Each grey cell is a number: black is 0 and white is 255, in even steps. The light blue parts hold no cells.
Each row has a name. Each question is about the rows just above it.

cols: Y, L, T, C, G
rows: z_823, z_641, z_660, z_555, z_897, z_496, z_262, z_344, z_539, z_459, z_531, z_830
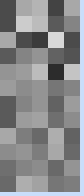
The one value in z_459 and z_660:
[168]
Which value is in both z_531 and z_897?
[148]
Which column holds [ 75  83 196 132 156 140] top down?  G

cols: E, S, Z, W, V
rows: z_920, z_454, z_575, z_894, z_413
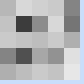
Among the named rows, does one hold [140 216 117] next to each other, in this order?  yes
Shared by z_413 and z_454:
[195]
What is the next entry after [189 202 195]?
[231]
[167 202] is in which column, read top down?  Z
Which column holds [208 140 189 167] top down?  Z

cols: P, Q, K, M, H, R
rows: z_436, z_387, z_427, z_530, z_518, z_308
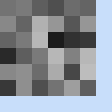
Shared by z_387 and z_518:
[136]
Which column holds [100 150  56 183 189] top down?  R
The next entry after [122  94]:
[79]
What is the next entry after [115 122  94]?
[79]
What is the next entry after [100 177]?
[150]

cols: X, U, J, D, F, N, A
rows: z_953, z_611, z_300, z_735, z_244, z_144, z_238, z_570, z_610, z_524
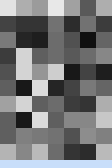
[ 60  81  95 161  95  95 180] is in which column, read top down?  X
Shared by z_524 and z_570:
[135]
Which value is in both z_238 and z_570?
[95]

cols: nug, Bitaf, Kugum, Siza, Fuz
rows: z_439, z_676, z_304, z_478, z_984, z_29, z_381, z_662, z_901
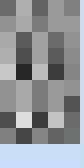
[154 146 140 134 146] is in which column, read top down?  Fuz
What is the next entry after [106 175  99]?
[154]
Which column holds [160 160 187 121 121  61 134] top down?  Kugum
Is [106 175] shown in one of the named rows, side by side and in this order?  yes
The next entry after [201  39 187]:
[61]

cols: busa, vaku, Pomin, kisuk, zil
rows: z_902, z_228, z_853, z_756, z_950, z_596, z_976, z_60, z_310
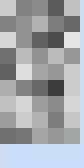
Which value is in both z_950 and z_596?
[205]
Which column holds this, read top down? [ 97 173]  busa
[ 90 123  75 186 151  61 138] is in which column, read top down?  kisuk
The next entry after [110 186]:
[145]

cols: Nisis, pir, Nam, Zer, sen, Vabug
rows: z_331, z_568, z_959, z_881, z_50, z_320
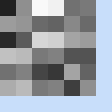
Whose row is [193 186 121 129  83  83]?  z_881
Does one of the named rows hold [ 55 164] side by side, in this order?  yes
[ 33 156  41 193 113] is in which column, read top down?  Nisis
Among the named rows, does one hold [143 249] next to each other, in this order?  yes
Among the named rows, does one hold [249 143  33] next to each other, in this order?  no
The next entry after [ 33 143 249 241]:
[113]

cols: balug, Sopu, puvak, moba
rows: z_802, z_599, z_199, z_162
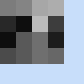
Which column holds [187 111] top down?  puvak
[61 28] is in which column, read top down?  moba
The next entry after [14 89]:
[111]
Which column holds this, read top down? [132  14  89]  Sopu
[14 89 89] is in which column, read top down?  Sopu
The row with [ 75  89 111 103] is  z_162

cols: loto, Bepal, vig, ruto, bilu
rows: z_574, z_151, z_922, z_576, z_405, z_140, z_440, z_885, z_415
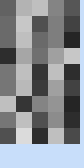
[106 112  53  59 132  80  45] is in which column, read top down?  vig
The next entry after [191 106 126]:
[37]
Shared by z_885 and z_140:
[118]
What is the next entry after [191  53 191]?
[45]
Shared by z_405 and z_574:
[191]
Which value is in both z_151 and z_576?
[199]
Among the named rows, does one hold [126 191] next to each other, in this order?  no

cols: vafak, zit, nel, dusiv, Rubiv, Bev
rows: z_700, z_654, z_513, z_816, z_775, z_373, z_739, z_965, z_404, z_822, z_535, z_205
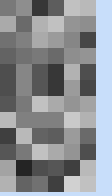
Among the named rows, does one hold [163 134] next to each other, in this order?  no
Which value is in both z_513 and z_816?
[113]

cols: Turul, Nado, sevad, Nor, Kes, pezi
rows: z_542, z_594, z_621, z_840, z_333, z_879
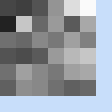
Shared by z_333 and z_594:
[168]
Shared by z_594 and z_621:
[104]

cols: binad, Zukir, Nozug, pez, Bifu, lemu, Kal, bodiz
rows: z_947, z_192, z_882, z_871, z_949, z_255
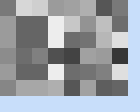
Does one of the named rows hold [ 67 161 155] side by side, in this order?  yes
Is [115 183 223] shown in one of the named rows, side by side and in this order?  yes
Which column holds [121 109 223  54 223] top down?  bodiz
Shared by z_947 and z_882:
[155]

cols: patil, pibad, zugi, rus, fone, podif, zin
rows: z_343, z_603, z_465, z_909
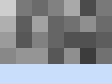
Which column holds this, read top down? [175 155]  patil
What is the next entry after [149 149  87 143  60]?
[113]
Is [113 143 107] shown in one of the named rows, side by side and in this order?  yes

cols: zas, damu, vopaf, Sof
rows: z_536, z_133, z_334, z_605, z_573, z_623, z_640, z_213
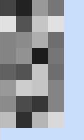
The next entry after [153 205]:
[197]
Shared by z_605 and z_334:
[132]
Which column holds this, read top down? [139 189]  zas
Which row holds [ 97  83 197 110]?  z_573
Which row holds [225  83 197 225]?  z_133

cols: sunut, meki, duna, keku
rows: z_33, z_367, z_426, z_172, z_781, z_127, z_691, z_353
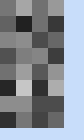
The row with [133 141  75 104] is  z_426
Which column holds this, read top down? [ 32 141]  meki
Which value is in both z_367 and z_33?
[112]
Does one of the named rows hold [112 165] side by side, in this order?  no

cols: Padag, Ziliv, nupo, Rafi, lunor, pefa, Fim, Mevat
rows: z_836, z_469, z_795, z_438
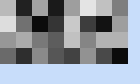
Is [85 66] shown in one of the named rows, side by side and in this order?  yes
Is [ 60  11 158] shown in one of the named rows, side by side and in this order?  no
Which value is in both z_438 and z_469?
[11]
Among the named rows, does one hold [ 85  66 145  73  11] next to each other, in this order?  yes
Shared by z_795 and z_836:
[194]
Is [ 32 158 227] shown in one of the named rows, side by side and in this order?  no
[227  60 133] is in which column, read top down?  pefa

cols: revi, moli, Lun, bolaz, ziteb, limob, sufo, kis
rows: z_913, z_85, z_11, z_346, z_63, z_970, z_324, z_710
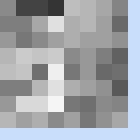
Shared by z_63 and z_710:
[119]
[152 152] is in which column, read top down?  limob
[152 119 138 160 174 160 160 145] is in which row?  z_11
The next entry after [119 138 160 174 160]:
[160]
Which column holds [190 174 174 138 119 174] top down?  ziteb

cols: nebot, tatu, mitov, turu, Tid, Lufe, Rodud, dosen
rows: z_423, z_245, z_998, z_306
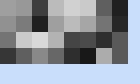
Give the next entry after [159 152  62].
[187]
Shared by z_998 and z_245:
[116]
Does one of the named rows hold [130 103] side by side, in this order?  no

